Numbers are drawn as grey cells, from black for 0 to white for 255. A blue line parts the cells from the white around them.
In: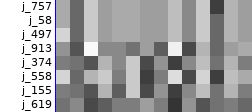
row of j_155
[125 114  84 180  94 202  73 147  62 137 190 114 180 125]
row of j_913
[147  84 249 137 137 114 158  94 240  73 180 104 158 170]
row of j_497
[212 104 202 158 170 170 158 158 190 137 202 104 180 158]
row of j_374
[125 114  84 180 137 202  73 147  62 137 190 114 180 125]

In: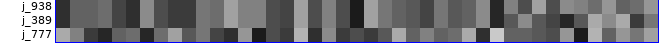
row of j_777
[170 129  59  38  98 109  38 109 161  88 118  68  47 150  27  77  59 179
  47 139  59  77  59  88 170  98 129  98 109 170  47 201  98  98  88  77
 150  27 179  98 150 118 161]
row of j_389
[ 47  98  98 109  68  47 139  77  59  59 118 109 161 129 129  77  68 161
  77 129  77  27 161 118  98  88  68 118  88  98 139  38  88 139  88  68
  38  88 170 139 170  59 118]
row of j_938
[ 47  98  98 109  68  47 139  77  59  59 118 109 161 129 129  77  68 161
  77 129  77  27 161 118  98  88  68 118  88  98 139  38 129  77 161  77
 139 129 109 150  98 109 150]

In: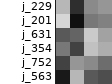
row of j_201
[214  16 120 129]
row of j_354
[120  66 193 173]
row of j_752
[ 66 150 138 109]
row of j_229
[183  46 138 150]

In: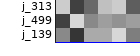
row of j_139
[137  53 170 170 215 126]
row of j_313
[204  64 105 192 204  94]

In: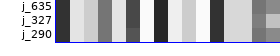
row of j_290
[ 50 228 205 117 228  84 250  40 239 205 250  50 216 216 117 138]
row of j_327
[ 50 228 205 117 228  72 250  40 239 205 250  50 216 216 126 193]
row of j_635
[ 50 228 205 117 228  72 250  40 239 205 250  50 216 216 117 138]

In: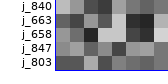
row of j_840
[188 151  78  60 160 119  99 119]
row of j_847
[139 160  99 139  69 151 160 119]

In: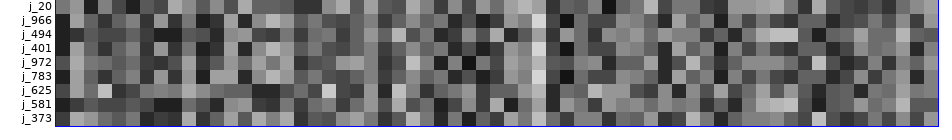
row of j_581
[ 32  61  89  71  71  89  71  32  32 109  80  41 139 150  61  52 119  61
 109 128  61 109 150  80 170  80 109  32  71 139  61 170  32 109 160  41
 150 119  61 150 128 139 109 139 119 128  52  98  41 119 170 181 190  80
  32  89  98 150 109 128 181  89  89]
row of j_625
[ 71 160 109 190  52  71 119 128 119 170 139 109  98  98  41  41  80 109
  71 201  71  61 150  41 190 128  52  98 119 150  61  98  98 150 181  41
 109  98 181 150 150  80  61 139  41 139  80 160  71 109 160  89 150  89
  41  89  98  41 119 109 160 119 128]
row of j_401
[ 32 160  98  52  98 128  52 150  52 119  32  52 160  41 139 181 150  89
 119  80  71  98 128  61  98 139  98 119  41  80  32  61 150 128 213  71
  20 109  71  71 139 128  98  41 160  98 128  32 128  71 119  71  52  98
  98  41  71 139 109 119 150  41 128]
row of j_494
[ 32  52  89  71  71  98  61  32  32  89  80  41 139 150  71  61 119  61
 109 119  61  98 150  98 181  80 119  41  61 139  80 170  41  89 160  52
 150 109  52 139 128 150 109 150 128 128  61  98  41 119 170 190 190  89
  32  98 109 160 109 109 181  98  89]
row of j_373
[ 61 170 150 109  89 119  41  61  52 170  52  98 160  89 170 128 170  52
  89  80 139 160 119  52  89 181 119  41 119  32  98  61 160 119 190 109
  61 128 128  52 109  98 150  52  71 181 119  41  98 128 128 139  98  71
 190  80  52  71 119  71 139  71 150]
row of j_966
[ 32 160  98  52  98 128  52 150  52 119  32  52 160  41 139 181 150  89
 119  80  71  98 128  61  98 139  98 119  41  80  32  61 150 128 213  71
  20 109  71  71 139 128  98  41 160  98 128  32 128  71 119  71  52  98
  98  41  71  80 119  80 139  61 150]

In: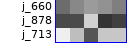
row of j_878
[ 74  74 209  52  64]
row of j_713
[239 190  85 199 199]
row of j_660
[108 136 155 146 127]

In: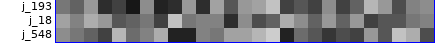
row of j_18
[162 130 173 152  86  98 119  65 194 119 130 130  45 141  77  98 173 141
  98 152  98 152  65  86  86 119 130]
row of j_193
[119  98 152  45  65  23 141  34  45 152  45 162  86 152 162 194  65  86
  65 141  65  98 182 152  77 130 141]

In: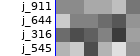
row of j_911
[139 139 169 169 191 118]
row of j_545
[180 203  77 180 224 148]

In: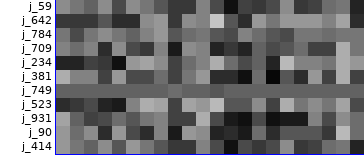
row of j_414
[151 118  98 140  86 151 118  86  56  56 130  74  16  74  56  74 140  56
  65 109 118  35]
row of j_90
[151 109 140  44 151  74  44 130  26 151 140  35  44  26 109  44  86  86
  86  56 185 109]
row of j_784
[118  74 118 140 118  98 130 151  86 109 118  86  74 130 109  86  74 118
 118 109 118 118]
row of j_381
[173 130 130  65 151  74  74 109  65 118 151  44  44  16 109   7  86  44
 151  65 173  65]
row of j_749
[ 98  98  98  98  98  98  98  98 109  98  98  86  98  98  98  98  98  98
  98  98  98  98]
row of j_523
[ 44  56  74  35  26 130 173 163  65 163 151 185  86  86 140  65 173 118
 140 118 163  74]

